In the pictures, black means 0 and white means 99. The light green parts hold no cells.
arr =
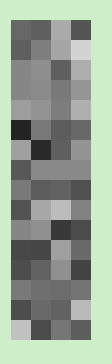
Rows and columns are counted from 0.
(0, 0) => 40
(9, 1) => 65
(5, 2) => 36
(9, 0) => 32
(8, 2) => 38
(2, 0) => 52
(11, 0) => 28
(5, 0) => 14
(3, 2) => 47
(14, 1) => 41
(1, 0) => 37
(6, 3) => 57
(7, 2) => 53
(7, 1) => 53
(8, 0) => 47
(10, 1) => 56
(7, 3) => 53
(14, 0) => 30
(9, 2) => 73
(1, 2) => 64
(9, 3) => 50

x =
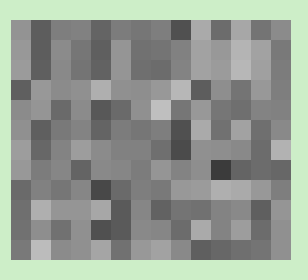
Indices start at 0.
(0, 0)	57
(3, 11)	45
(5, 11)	63
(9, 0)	43
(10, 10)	51
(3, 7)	59
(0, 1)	36
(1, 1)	36
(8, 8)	59
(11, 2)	54
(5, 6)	46
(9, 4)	65
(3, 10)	55
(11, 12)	45
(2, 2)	53
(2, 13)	48
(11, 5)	44
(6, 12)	42
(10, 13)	56
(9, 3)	58
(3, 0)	37
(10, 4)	31
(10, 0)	44
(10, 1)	55
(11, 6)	59
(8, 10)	68
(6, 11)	53
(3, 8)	71
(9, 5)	35
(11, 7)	63
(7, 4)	53
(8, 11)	66
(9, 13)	58
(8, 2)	46
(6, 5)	50
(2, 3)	45
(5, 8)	31

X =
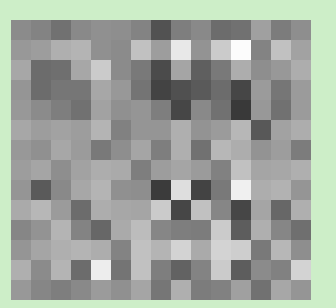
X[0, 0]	54
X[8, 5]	56
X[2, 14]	67
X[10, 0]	52
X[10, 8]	49
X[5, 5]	50
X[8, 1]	35
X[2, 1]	42
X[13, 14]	58
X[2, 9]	37
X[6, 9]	44
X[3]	[58, 42, 46, 46, 65, 59, 45, 26, 31, 35, 42, 27, 60, 46, 60]
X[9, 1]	71
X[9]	[66, 71, 60, 42, 67, 65, 64, 79, 27, 75, 52, 27, 64, 40, 68]
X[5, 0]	65
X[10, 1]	57
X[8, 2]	53
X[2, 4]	79
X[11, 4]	67
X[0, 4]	56
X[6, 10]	71
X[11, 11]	80
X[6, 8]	68
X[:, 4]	[56, 56, 79, 65, 63, 70, 47, 67, 70, 67, 40, 67, 92, 60]
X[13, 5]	56
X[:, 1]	[51, 61, 42, 42, 54, 61, 56, 64, 35, 71, 57, 64, 54, 52]
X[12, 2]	70
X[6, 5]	55
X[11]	[58, 64, 68, 70, 67, 51, 75, 70, 82, 66, 82, 80, 47, 71, 55]
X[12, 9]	51
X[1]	[59, 61, 68, 70, 56, 54, 75, 61, 90, 57, 79, 98, 51, 75, 63]
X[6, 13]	61
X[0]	[54, 51, 44, 53, 56, 55, 51, 32, 49, 53, 42, 44, 62, 48, 55]
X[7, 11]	75
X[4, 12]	59
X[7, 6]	49
